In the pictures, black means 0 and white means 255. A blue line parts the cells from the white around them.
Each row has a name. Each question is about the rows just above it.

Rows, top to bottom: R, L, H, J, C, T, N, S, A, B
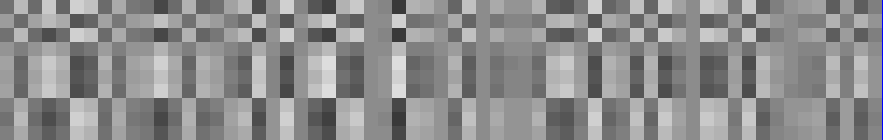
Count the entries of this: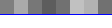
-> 8
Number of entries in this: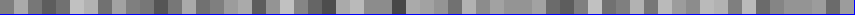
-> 61
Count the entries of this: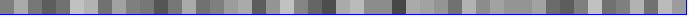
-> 49
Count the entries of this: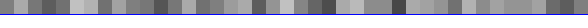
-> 42

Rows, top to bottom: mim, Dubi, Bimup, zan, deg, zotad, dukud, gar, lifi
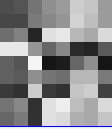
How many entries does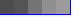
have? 5
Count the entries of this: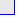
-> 1
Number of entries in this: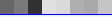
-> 8
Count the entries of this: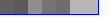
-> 7
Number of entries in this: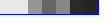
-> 7
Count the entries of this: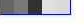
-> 5

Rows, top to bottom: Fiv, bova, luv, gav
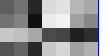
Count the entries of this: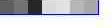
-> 7
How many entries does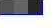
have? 3
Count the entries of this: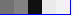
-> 5
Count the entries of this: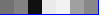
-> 7

